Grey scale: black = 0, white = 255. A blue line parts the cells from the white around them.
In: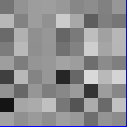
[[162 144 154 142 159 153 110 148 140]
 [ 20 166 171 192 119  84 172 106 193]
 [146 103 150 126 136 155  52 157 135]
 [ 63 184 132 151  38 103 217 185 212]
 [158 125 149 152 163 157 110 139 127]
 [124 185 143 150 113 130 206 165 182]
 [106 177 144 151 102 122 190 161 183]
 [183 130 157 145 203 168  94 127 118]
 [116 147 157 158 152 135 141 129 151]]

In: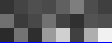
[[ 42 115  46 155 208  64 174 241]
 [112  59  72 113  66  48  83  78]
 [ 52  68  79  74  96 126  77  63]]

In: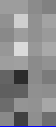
[[137  64 143 111]
 [108 148 146 167]
 [ 95  96 144 142]
 [100  44 139 123]
 [158 160 139 146]
 [151 219 152 169]
 [137 157 145 154]
 [145 207 145 163]
 [157 157 139 129]]

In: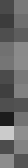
[[141  84]
 [ 76 131]
 [203 142]
 [ 28 114]
 [ 79  82]
 [ 63 129]
 [ 75 121]
 [117 139]
 [113 138]
 [ 78  93]
 [ 60 110]
 [ 74 121]]

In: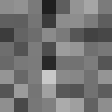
[[143  73 119 128 171 159  98 142]
 [ 85 155 117 161  88  83 114  93]
 [149 104 126 200 138 135 114 149]
 [105 121 123  40 115 114 125  85]
 [110  83 124  78 157 150 112 120]
 [ 60 100 109 139 122  86  66  71]
 [ 96  95 117  59 141 142 124  94]
 [141 146 122  31  94 148 166 123]]

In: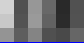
[[148  94 132  80  73 102]
 [200  83 154  98  43  82]
 [211  80 151 104  41  81]]
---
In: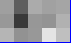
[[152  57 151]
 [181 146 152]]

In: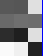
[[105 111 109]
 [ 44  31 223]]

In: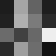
[[ 33 176 123]
 [107  65 104]]

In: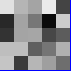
[[ 40 163 119]
 [ 51 164 166]]

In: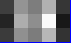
[[ 36 173 142]
 [ 59 144 124]]

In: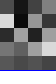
[[218  11 151]
 [ 43 161  33]]

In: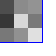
[[ 55 216 121]
 [120 145 224]]

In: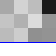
[[196 177 220]
 [187 205 144]]
